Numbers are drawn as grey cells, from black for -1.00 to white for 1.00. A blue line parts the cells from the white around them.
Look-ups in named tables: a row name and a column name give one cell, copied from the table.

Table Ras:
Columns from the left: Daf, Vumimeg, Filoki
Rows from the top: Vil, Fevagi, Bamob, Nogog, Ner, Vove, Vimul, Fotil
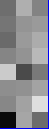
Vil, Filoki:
0.03
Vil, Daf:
-0.14
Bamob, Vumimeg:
0.21
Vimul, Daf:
0.06
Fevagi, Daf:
-0.08
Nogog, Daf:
0.04
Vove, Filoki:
0.28
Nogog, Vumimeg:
0.15
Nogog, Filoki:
0.45
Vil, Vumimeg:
0.37
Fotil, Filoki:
-0.15
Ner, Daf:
0.59
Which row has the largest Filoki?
Vimul

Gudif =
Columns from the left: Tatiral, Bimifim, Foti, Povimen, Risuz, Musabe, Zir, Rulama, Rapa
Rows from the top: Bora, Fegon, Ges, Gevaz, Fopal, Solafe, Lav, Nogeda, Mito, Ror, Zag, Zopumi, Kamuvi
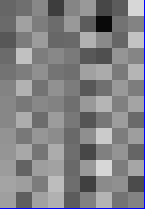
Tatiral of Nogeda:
0.06
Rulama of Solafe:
0.20
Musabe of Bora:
0.20
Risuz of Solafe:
-0.03
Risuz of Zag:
-0.18
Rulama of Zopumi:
0.13
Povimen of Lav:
0.02
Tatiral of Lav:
0.06
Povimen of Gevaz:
0.07
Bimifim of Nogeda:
0.36
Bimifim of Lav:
-0.06
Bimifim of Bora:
-0.13
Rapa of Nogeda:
-0.17
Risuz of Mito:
-0.18
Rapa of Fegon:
0.03
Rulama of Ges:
-0.20
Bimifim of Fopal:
-0.02
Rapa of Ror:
-0.21
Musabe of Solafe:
-0.31
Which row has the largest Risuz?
Fegon

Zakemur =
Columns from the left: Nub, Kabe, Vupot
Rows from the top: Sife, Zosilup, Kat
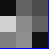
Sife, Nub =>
-0.89
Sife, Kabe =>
-0.22
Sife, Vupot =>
-0.40
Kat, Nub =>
-0.01
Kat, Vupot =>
-0.87
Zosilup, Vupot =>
-0.23
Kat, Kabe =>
0.12
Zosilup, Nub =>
0.64
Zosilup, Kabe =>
0.09
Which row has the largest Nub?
Zosilup

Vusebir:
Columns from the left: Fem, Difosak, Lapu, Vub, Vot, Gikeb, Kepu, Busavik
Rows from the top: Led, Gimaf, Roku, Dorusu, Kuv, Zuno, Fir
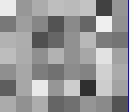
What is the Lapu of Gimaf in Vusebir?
0.04
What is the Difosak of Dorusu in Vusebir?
0.35
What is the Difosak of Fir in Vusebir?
0.14
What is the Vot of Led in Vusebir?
0.46
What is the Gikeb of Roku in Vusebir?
0.45
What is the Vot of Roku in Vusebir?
0.13
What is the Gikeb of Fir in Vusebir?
0.16
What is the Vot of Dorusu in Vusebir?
0.13
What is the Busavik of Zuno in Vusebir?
0.28
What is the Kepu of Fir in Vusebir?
0.08
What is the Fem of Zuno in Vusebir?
-0.26
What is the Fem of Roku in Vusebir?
0.40
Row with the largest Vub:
Led

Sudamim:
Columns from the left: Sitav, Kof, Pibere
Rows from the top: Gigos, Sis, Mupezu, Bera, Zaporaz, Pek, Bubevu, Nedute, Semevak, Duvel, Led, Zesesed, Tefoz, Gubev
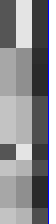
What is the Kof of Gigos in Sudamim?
0.79
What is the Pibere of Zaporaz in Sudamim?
-0.67
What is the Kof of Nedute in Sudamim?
0.41
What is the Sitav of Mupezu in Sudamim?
-0.33
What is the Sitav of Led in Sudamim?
0.53
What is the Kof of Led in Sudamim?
0.41

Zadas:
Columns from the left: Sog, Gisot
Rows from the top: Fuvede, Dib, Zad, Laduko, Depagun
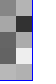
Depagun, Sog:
0.44
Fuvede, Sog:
0.05
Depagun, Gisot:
0.39
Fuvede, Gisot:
0.41
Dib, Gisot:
-0.61
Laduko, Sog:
-0.22
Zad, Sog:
-0.21
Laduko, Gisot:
0.87
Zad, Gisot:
0.34
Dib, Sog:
0.31

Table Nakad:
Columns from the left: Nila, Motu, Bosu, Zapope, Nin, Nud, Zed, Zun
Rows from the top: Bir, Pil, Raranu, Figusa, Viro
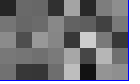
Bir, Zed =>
-0.02
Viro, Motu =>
-0.57
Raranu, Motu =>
-0.39
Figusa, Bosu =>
-0.12
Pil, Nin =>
-0.23
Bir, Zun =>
0.11
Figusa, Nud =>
-0.45
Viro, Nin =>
0.49
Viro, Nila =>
-0.11
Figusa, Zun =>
-0.12
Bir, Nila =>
-0.71

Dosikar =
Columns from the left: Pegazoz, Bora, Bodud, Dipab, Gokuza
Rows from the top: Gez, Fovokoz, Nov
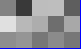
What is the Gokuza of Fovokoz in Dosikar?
0.32
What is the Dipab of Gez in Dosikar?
0.49
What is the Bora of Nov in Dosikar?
0.17
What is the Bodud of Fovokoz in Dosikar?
0.36
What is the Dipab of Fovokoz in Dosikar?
-0.14
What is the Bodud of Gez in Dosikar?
0.48
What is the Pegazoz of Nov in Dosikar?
0.11
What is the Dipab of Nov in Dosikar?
0.09

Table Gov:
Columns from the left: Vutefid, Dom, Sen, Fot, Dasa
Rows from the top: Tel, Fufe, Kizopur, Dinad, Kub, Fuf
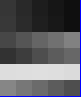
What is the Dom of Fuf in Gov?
-0.07
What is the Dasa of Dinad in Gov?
-0.19
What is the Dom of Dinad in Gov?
-0.52
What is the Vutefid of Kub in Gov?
0.73
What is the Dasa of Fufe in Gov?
-0.88
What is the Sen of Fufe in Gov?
-0.76
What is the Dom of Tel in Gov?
-0.68
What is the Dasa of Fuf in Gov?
-0.39
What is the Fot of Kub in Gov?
0.74
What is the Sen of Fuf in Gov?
-0.16
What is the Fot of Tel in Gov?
-0.83
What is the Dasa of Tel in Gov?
-0.88
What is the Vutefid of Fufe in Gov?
-0.56
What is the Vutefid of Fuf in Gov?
0.05
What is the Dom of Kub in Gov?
0.74
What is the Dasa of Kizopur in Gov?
0.01

